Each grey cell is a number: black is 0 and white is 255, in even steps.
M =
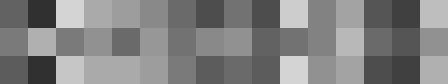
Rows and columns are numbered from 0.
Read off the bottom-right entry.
176
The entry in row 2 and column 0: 92
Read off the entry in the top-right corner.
190
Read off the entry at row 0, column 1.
48
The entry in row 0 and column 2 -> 212
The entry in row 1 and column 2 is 122
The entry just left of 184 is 130
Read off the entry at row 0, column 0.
98
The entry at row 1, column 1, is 176
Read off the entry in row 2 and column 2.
198

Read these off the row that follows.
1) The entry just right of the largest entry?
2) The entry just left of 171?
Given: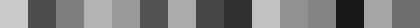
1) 77
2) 83

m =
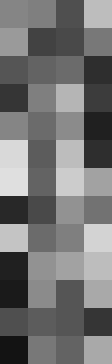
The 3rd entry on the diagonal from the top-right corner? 99
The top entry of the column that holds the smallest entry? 133
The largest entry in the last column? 211
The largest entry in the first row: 189
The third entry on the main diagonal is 107
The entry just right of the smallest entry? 120
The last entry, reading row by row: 169
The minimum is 19
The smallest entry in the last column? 32
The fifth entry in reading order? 154
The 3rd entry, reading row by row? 79
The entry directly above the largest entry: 217
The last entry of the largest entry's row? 162
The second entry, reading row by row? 127
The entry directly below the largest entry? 40

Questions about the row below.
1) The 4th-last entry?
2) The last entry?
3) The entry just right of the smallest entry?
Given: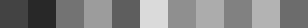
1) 172
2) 108
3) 115

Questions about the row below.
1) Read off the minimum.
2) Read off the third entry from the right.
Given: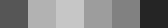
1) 37
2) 157

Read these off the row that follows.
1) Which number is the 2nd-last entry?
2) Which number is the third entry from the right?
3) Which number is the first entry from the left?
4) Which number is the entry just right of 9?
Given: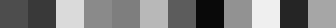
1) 37
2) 239
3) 77
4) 146

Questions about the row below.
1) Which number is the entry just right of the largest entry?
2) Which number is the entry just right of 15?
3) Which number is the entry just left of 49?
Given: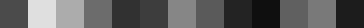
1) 172
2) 96
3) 108

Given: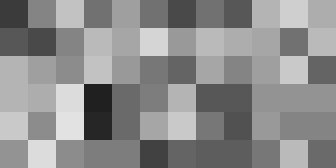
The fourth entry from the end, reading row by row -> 93
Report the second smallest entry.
38
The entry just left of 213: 166
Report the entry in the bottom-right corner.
106
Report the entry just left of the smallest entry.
220
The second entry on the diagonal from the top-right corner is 113
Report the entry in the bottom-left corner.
147
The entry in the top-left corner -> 59
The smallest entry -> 32
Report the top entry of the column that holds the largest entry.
194
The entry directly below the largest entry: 140
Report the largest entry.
226
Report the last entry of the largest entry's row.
132
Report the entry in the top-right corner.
173
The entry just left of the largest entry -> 140
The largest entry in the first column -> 201
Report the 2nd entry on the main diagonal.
73

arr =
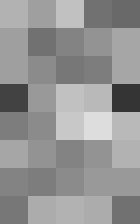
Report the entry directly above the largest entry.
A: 185
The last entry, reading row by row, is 113
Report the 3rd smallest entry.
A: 105
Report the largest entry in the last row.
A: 178
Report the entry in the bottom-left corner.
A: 119
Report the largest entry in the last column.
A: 185
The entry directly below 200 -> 131
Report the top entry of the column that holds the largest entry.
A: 113
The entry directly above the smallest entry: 166
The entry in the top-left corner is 178
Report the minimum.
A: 52

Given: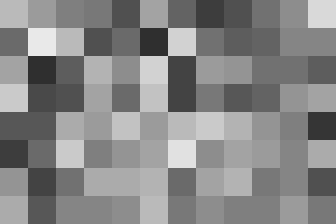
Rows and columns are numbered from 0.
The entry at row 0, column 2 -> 127
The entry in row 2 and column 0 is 163
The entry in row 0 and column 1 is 155
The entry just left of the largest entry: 106
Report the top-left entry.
186
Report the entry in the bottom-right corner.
120
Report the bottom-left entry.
171
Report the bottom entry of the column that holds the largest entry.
87
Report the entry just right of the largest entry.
186
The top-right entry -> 217
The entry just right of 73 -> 80
